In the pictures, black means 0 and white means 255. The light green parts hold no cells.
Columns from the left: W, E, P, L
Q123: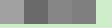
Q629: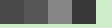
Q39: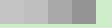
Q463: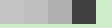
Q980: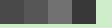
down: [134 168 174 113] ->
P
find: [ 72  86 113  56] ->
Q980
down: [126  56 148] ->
L
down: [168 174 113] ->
P
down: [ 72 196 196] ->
W

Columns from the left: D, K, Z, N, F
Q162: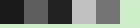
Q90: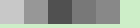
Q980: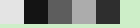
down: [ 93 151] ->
K
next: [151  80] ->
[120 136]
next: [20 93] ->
[172  46]
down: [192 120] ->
N
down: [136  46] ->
F

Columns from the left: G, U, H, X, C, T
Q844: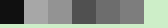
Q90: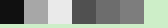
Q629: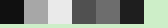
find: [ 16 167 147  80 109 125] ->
Q844
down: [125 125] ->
T

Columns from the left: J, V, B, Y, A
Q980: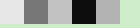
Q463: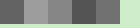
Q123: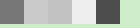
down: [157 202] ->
V
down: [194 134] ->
B
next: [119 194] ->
[ 13 179]
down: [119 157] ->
V
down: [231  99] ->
J
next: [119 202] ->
[194 238]

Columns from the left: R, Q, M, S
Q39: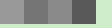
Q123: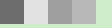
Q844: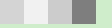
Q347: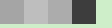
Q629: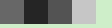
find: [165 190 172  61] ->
Q347
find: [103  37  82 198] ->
Q629
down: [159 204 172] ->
M
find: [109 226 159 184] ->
Q123
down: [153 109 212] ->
R
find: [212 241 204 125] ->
Q844

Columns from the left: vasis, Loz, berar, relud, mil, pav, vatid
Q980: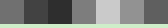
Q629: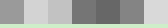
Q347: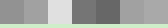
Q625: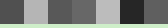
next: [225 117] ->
[103 161]
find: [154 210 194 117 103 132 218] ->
Q629

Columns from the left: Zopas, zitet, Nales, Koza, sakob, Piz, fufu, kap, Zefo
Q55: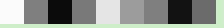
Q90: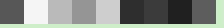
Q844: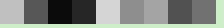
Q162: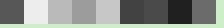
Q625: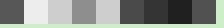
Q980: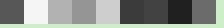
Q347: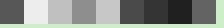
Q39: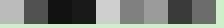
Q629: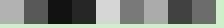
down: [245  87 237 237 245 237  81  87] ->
zitet
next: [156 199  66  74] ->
[ 32 107]
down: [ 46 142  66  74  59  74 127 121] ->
Piz

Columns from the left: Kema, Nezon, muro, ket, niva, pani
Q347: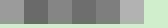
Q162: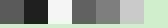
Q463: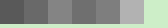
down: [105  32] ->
Nezon
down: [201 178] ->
pani
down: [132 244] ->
muro
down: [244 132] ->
muro

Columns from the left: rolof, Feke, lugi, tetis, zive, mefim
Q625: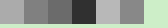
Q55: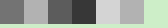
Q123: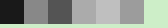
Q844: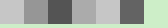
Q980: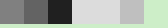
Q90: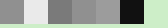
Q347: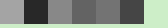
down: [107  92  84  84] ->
lugi
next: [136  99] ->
[115  69]
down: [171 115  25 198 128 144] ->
rolof
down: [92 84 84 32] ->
lugi
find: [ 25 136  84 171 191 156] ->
Q123
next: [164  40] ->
[136  99]
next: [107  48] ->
[184 136]

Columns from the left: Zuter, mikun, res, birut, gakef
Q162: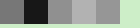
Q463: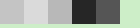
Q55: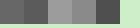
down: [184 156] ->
res
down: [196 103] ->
Zuter
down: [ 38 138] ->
birut
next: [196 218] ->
[184  38]
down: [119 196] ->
Zuter

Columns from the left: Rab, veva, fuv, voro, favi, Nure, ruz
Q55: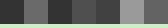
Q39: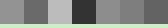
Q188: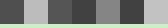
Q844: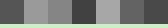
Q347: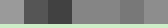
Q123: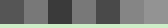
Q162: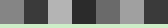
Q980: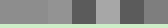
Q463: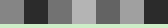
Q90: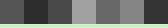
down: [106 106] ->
veva
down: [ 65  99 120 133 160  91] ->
Nure
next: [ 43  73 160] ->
[106 133]
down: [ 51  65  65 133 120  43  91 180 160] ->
voro
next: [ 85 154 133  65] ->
[167  99]
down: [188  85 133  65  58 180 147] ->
fuv
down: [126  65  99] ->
Nure

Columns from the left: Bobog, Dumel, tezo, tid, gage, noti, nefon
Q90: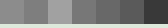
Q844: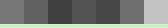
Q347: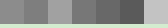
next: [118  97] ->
[63 84]
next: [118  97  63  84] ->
[ 71 111]
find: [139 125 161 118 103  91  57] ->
Q90
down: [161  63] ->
tezo
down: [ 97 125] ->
Dumel
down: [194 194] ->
nefon

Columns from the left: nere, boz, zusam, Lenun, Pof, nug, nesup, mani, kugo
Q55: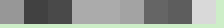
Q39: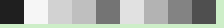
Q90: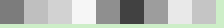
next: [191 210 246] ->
[143  65]
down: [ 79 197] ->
kugo
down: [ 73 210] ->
zusam

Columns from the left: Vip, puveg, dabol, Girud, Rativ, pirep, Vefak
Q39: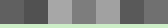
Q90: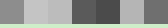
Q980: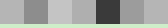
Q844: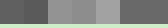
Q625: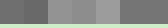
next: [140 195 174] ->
[ 58 155]
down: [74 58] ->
Rativ
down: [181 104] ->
Vefak

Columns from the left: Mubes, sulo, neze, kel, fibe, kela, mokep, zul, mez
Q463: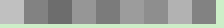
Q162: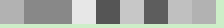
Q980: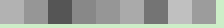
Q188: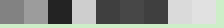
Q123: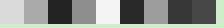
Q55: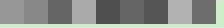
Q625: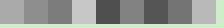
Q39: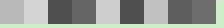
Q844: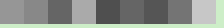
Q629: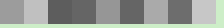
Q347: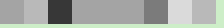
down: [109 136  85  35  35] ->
neze
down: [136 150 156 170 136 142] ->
sulo

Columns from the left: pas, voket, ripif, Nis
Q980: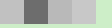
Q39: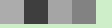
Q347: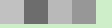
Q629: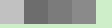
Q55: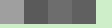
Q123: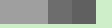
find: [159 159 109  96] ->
Q123
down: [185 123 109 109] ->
ripif

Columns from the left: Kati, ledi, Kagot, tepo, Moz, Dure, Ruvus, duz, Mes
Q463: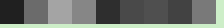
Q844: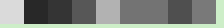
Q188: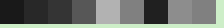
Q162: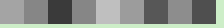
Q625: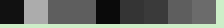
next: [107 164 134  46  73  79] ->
[ 66 121]
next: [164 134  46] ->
[73 79]
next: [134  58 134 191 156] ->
[ 87 141]
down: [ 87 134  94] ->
tepo
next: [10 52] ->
[58 94]
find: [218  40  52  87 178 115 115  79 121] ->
Q844

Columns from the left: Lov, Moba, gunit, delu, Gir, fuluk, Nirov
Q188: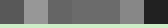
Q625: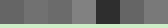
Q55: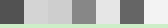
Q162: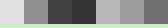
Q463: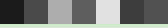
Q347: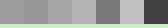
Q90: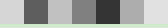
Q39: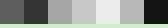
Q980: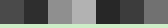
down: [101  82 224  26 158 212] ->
Lov
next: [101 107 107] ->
[135  33]
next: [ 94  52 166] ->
[200 236]

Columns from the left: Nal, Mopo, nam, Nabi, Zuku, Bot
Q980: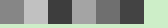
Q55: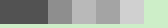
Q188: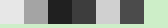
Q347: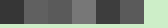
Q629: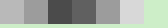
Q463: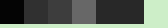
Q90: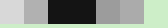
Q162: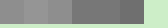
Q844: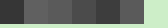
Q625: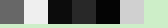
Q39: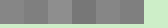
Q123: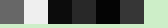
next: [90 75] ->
[61 90]
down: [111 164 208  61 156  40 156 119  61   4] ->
Zuku
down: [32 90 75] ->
nam

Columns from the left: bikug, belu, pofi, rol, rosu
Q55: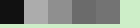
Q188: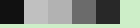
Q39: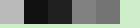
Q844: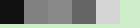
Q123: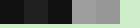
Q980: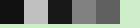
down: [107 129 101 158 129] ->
rol
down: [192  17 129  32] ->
belu
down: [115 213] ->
rosu
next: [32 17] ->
[158 151]
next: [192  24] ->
[129  95]
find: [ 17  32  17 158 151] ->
Q123
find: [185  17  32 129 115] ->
Q39

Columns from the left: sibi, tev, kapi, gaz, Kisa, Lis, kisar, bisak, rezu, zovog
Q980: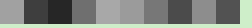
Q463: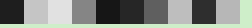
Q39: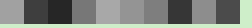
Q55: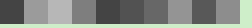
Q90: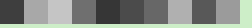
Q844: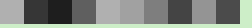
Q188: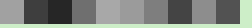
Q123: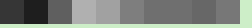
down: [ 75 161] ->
Lis
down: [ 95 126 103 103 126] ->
kisar
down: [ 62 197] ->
tev
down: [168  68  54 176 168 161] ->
Kisa
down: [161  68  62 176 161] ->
sibi
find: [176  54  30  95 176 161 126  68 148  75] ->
Q844
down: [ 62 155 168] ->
tev

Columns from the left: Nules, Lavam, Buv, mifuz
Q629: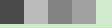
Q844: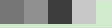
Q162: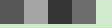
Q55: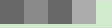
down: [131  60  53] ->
Buv
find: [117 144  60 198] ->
Q844
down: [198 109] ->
mifuz

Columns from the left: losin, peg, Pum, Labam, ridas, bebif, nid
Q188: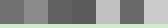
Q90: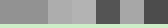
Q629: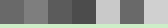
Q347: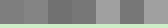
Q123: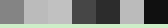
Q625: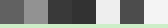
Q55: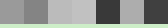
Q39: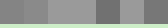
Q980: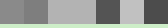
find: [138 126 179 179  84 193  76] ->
Q980
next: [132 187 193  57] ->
[173  64]
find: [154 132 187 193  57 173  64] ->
Q55

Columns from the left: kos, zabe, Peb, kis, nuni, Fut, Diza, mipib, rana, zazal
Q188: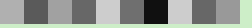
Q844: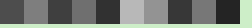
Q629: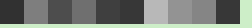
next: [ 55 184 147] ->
[133  55]
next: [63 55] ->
[184 147]
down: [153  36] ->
zazal
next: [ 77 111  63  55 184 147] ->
[133  55]
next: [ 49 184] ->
[147  55]
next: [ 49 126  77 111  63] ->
[ 55 184]

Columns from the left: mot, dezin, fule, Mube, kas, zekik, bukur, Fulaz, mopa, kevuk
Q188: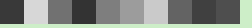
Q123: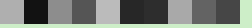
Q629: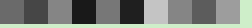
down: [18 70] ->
dezin
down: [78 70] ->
kevuk

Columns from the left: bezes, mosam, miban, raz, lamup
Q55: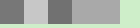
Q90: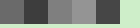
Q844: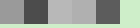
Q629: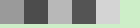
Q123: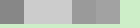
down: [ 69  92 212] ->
lamup
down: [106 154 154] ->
bezes
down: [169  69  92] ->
lamup

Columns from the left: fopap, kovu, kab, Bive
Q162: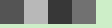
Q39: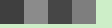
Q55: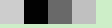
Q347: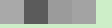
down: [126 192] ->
Bive
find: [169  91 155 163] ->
Q347

